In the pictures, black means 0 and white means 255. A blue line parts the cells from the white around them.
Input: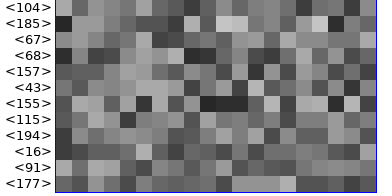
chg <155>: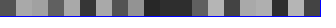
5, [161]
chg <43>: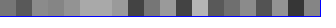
18, [139]
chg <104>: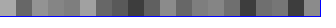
5, [118]
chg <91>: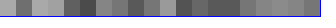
15, [83]

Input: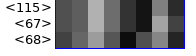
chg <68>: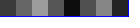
1, [66]
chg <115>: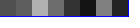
8, [43]
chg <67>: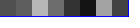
3, [177]
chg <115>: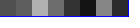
7, [128]
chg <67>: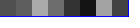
3, [177]
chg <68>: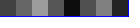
7, [134]
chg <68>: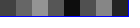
3, [156]

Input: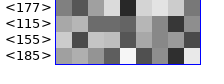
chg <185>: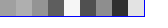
9, [233]
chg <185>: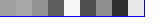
2, [175]
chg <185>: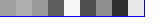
3, [148]
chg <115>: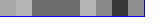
5, [100]
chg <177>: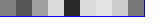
6, [212]
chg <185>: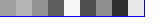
2, [175]

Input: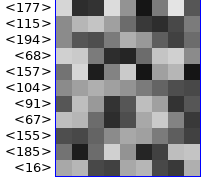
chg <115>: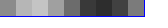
8, [72]
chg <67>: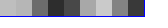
5, [78]
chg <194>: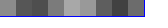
5, [175]

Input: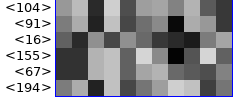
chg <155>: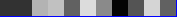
6, [213]
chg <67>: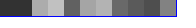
3, [179]
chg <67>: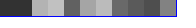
7, [179]

